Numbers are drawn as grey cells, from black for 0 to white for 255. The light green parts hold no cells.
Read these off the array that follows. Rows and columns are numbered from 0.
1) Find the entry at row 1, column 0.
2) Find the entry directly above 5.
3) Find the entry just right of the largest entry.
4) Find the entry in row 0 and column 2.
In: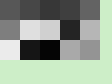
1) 126
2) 208
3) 21
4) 55

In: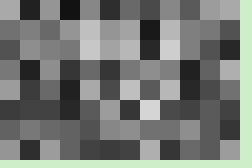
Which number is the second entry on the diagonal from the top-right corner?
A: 120
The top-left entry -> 169
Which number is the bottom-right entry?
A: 156
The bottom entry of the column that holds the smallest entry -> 98
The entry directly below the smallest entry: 149
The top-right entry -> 169
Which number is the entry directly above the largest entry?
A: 90
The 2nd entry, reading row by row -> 33
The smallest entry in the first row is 18
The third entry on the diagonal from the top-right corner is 127
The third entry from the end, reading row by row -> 105
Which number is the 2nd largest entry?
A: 206
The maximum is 213
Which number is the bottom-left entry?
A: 149
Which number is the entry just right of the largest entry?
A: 74
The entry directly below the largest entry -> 113
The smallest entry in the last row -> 46
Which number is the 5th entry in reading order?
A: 135
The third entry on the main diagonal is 127

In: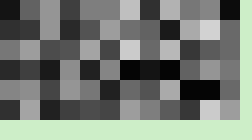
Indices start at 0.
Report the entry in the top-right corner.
12
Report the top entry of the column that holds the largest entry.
133
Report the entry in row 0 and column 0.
20
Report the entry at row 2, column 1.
157
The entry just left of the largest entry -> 170
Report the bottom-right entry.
157
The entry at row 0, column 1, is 98
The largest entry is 210
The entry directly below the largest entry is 91
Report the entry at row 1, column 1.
55
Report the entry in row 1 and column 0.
48
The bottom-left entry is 48
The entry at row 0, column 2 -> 149
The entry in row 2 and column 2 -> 76
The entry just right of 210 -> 105
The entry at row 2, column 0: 119

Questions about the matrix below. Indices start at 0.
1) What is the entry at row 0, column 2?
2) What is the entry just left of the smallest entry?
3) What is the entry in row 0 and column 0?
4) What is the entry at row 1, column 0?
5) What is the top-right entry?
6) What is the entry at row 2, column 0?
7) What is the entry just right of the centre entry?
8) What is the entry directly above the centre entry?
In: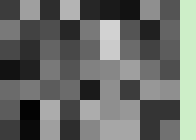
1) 45
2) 92
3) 60
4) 121
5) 84
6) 72
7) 135
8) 100

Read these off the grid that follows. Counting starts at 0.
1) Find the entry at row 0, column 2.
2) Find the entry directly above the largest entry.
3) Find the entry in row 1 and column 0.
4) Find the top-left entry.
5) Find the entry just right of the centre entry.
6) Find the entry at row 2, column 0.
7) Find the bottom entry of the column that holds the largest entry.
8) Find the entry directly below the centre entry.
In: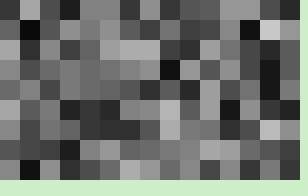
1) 77
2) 77
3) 99
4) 55
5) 91
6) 166
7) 121
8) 135

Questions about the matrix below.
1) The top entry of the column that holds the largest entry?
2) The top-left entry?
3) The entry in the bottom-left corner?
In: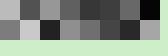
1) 82
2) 187
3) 124

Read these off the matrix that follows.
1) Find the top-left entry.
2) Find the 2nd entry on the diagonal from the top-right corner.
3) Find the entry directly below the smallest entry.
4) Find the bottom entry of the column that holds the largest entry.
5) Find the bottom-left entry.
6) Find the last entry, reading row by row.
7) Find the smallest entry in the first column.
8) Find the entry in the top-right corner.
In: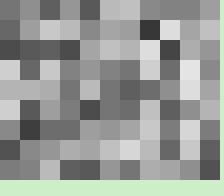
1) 117
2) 165
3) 221
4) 143
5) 124
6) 82
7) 76
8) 158

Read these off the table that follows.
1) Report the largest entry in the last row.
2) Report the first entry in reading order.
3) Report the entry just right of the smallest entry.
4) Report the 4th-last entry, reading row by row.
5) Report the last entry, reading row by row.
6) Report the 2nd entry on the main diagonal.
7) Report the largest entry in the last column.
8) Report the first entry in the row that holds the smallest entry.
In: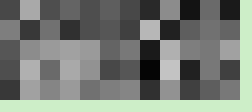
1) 161
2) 72
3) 195
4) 146
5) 120
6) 56
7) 161
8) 78

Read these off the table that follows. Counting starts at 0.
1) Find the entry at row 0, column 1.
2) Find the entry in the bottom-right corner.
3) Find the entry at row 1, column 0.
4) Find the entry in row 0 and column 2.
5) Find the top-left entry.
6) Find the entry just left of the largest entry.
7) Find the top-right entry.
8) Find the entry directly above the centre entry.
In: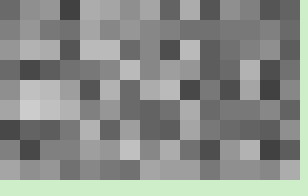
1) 143
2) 172
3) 128
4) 150
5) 106
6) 165
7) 99
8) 135
